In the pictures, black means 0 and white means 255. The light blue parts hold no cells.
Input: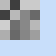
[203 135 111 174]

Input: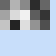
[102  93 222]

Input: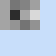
[160 166 148]

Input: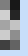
[ 24 208]

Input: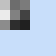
[123 129 140]

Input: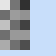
[ 48 156 193]

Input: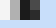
[74 27]

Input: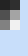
[47 80]
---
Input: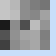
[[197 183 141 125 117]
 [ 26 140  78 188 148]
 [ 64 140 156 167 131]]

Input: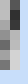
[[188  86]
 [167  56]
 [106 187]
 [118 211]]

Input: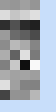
[[154 150 160 149]
 [ 46  81  42  32]
 [140 185 170 133]
 [128 200  15 249]
 [223 160 131 130]]

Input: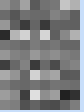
[[146 123 162  90 114 119 197 177]
 [151  95  59 101  57  99  97  96]
 [118 112 104 123 112 118 103 102]
 [ 62 104 130  58 106  75 121 131]
 [124 108 104 115 104 116 113 109]
 [132 126  81  99  81  76  98 125]]

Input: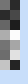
[[116  42]
 [102  29]
 [116 166]
 [196  36]]

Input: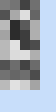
[[126 116  66 112]
 [186  44  90 174]
 [185 225  61  76]
 [ 82 109  67 107]
 [186 225 207 164]]

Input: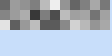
[[105 156 146 127 187 238 148 101 128 168 120]
 [227  95 153 189  90  91 137 210 184 149 168]]
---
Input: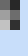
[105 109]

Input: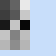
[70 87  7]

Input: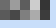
[108  72]

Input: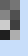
[97 80]

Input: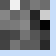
[ 85 102 136  85  40]

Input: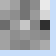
[178 142 198 143 170]
